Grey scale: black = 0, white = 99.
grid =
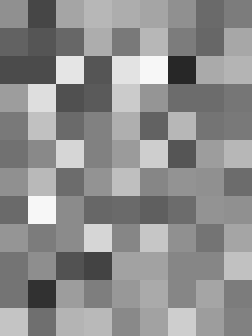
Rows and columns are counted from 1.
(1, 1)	56
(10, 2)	55
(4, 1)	61
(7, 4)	57
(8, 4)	40
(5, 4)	50
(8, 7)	42
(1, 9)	48
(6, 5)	60
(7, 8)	56
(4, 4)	35
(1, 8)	41
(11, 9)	48
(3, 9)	70
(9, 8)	45
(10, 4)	26
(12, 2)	43
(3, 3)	89
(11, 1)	45
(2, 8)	40
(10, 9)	75
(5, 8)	45
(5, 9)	47
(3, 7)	15
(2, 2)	33
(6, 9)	71
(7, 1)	56
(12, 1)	76
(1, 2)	27
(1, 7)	56
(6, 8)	61
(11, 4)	49
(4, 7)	42
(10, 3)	32

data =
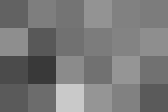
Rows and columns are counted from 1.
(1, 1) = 38
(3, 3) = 54
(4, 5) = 50
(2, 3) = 44
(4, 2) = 42
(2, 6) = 55

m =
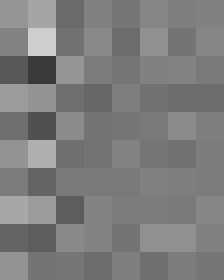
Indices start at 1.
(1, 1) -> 58
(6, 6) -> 46
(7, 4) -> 47
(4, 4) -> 40
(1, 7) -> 49
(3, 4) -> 48
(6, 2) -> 68
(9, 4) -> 51
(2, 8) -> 52
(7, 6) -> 50
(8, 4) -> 51
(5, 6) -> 47
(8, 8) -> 52
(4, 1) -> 60
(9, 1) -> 39
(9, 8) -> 50
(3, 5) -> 46
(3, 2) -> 22
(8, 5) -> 48
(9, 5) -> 45
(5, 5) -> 46
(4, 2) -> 57

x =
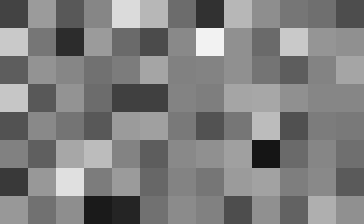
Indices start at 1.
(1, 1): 26
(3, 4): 44
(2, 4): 60
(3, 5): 48
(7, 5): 60
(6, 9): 62
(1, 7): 42
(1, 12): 43
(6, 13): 43
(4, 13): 52
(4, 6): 25
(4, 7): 51
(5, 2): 53
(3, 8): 51
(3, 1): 36
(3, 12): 51
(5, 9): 46
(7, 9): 60
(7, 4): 48
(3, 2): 57
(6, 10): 8
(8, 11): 38
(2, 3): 17
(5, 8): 32
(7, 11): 49
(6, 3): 65
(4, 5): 25
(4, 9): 64
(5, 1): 32
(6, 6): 36
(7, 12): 53
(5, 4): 34
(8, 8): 50

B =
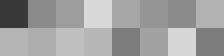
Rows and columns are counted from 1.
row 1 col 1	22
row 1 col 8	69
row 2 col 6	63
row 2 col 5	48
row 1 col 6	58

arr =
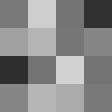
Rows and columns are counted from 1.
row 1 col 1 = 47
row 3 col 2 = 45
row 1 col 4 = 19
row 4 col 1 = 52

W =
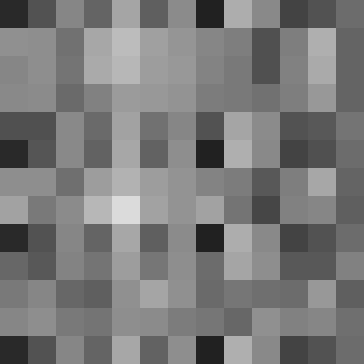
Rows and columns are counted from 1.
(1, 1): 16
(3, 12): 66
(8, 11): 50
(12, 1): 52
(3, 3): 45
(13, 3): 52
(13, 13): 42
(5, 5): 63
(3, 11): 50
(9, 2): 32
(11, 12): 59
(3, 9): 47
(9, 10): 53
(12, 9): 40
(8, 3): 54
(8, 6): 63
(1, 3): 52
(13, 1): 16
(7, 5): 69
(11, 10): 43
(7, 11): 49
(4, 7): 57
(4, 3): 41
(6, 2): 33
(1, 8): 13
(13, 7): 55
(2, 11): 49
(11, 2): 52
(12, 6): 54
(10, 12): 34
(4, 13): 39
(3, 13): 39
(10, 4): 45
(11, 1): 47
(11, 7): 56
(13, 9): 68
